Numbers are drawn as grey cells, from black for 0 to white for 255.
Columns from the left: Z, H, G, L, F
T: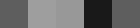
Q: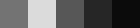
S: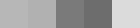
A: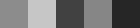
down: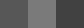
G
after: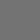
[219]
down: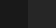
L
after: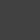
[134]

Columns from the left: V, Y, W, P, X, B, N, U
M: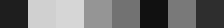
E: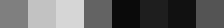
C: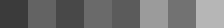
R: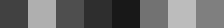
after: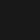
[114]
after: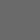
[91]

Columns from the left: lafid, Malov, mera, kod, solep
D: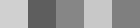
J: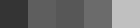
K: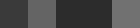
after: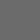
[192]
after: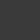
[100]
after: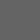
[44]
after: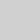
[94]
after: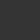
[94]
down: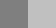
solep

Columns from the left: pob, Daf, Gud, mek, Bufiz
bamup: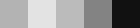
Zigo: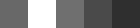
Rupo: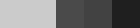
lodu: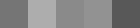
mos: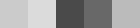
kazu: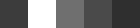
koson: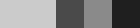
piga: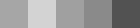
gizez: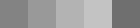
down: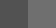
Bufiz
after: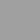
[138]

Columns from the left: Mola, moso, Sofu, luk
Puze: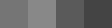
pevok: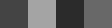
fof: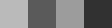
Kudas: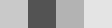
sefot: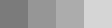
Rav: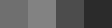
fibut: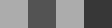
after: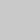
[83]
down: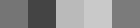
Mola
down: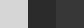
luk
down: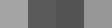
moso
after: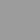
[49]
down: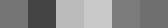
Mola
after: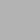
[228]

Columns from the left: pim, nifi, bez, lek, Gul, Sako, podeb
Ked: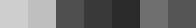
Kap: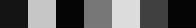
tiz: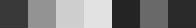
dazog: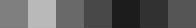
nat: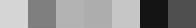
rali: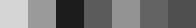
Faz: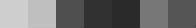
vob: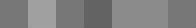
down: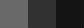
Sako
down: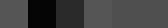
podeb
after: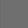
[85]

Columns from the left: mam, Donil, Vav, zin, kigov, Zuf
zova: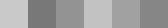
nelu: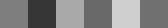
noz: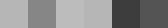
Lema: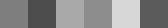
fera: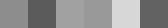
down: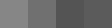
Zuf
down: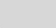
kigov

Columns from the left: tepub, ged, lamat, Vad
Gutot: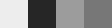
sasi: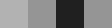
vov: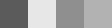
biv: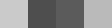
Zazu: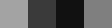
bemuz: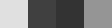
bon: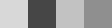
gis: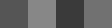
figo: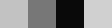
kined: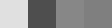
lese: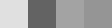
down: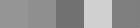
Vad
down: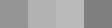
Vad
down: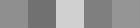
Vad
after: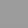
[119]
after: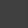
[51]

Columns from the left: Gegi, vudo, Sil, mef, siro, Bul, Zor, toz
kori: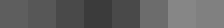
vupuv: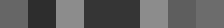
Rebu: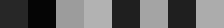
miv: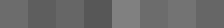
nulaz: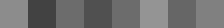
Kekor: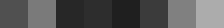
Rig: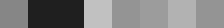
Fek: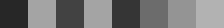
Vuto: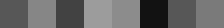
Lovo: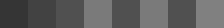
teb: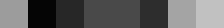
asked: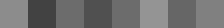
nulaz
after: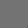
[102]
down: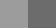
Bul

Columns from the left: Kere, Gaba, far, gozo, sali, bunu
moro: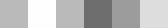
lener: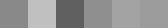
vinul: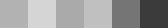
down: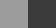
bunu
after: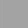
[156]
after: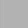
[213]
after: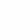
[186]

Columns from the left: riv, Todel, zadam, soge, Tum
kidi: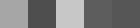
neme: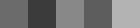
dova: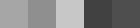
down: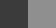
Todel
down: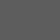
soge
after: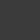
[136]
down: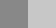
zadam
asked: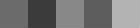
neme

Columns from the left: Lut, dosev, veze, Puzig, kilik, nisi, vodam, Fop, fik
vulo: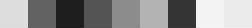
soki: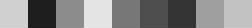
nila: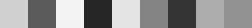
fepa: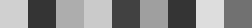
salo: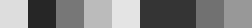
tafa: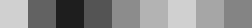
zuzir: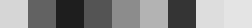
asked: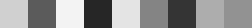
nila
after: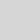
[98]
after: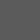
[243]
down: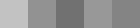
fik
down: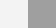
Fop
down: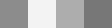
veze

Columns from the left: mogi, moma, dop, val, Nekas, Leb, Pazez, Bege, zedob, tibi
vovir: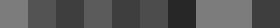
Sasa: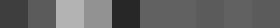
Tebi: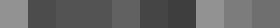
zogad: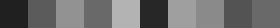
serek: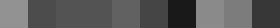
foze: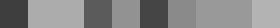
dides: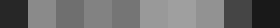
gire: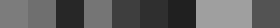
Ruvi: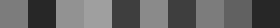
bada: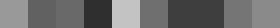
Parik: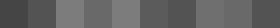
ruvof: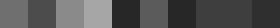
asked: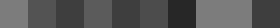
vovir
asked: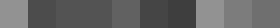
Tebi
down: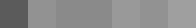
Bege
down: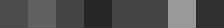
Leb
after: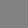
[117]

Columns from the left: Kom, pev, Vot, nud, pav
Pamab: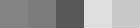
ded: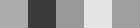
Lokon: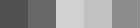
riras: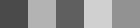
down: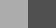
Kom
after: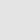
[160]
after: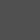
[103]
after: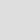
[200]
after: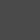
[179]
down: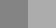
Kom

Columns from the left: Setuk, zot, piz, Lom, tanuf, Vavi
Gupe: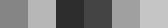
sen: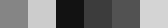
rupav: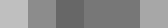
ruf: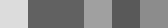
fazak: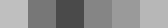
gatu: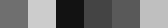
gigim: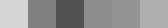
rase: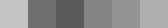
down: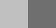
Setuk
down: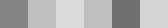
Setuk
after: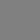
[82]
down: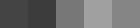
Lom
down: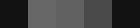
piz

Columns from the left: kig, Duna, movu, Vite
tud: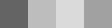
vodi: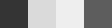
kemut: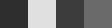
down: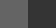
kig
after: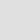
[60]
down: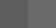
Vite
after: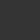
[218]
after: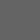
[189]

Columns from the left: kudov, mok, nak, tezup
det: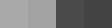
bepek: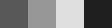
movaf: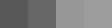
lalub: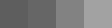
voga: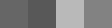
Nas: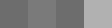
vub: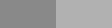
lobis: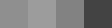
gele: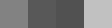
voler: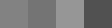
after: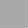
[162]
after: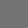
[150]
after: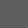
[102]
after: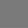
[109]
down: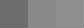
kudov
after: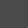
[67]

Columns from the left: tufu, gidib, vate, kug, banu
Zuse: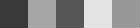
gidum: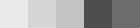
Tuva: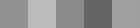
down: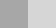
gidib
